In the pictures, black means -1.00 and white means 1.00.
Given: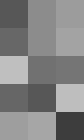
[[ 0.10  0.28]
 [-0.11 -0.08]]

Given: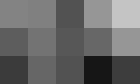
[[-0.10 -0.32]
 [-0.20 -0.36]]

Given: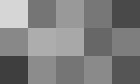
[[ 0.36  0.32]
 [ 0.10 -0.08]]

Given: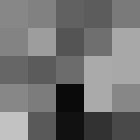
[[ 0.23 -0.34]
 [-0.29 -0.15]]

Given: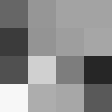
[[ 0.16  0.24]
 [ 0.63 -0.02]]

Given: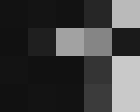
[[-0.76  0.27]
 [-0.87 -0.87]]

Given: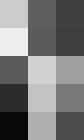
[[-0.29 -0.51]
 [ 0.64  0.25]]
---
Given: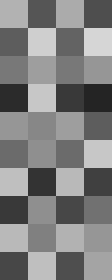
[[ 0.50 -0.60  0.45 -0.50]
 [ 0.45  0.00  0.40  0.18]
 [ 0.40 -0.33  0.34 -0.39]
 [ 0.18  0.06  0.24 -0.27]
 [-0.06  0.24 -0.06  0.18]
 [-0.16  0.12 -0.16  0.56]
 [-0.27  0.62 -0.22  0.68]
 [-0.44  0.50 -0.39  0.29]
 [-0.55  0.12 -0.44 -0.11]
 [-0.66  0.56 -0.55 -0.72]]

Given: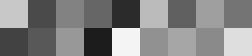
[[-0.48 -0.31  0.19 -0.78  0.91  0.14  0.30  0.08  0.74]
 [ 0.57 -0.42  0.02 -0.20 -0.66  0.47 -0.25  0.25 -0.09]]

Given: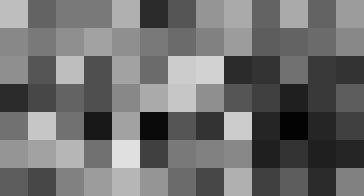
[[ 0.12 -0.33  0.49 -0.38  0.27 -0.16  0.60  0.65 -0.66 -0.60 -0.11 -0.55
  -0.60]
 [ 0.17  0.27  0.43 -0.11  0.76 -0.50 -0.05  0.01  0.07 -0.76 -0.60 -0.76
  -0.71]
 [ 0.07 -0.05  0.12  0.27  0.12 -0.05 -0.16  0.01  0.22 -0.27 -0.22 -0.16
   0.07]
 [-0.27 -0.44  0.01  0.22  0.43  0.17 -0.16 -0.44  0.38 -0.50 -0.27 -0.66
   0.01]
 [ 0.49 -0.22 -0.05 -0.05  0.38 -0.66 -0.33  0.17  0.33 -0.22  0.33 -0.22
   0.22]
 [-0.11  0.55 -0.11 -0.81  0.27 -0.92 -0.33 -0.60  0.60 -0.71 -0.98 -0.71
  -0.50]
 [-0.66 -0.44 -0.22 -0.38  0.07  0.33  0.55  0.12 -0.33 -0.50 -0.76 -0.55
  -0.27]]

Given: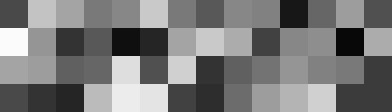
[[-0.43  0.53  0.29 -0.05  0.06  0.58 -0.05 -0.31  0.06  0.01 -0.82 -0.20
   0.23 -0.37]
 [ 0.29  0.23 -0.25 -0.20  0.74 -0.37  0.63 -0.60 -0.25 -0.10  0.17  0.01
  -0.05 -0.54]
 [ 0.97  0.17 -0.60 -0.31 -0.88 -0.71  0.29  0.58  0.35 -0.49  0.06  0.11
  -0.94  0.35]
 [-0.43 -0.60 -0.71  0.47  0.85  0.79 -0.49 -0.65 -0.15  0.23  0.41  0.63
  -0.54 -0.54]]

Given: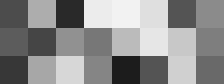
[[-0.57  0.31  0.69  0.04 -0.78 -0.34  0.63 -0.18]
 [-0.28 -0.46  0.14 -0.07  0.47  0.80  0.57 -0.01]
 [-0.40  0.36 -0.68  0.85  0.90  0.75 -0.34  0.09]]

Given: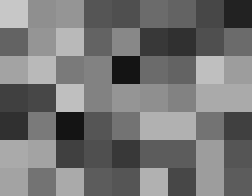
[[-0.50 -0.44  0.50  0.02  0.17  0.12  0.02  0.33  0.33]
 [-0.22  0.17  0.45 -0.22  0.07 -0.56 -0.62 -0.38 -0.16]
 [ 0.28 -0.10  0.33 -0.28 -0.33  0.39 -0.44  0.23 -0.28]
 [ 0.56  0.12  0.17 -0.33 -0.38 -0.16 -0.22 -0.44 -0.73]
 [ 0.28  0.45 -0.04  0.02 -0.84 -0.16 -0.22  0.50  0.23]
 [ 0.33  0.28 -0.50 -0.38 -0.56 -0.28 -0.28  0.23 -0.33]
 [-0.62 -0.04 -0.84 -0.33 -0.10  0.39  0.39 -0.10 -0.50]]
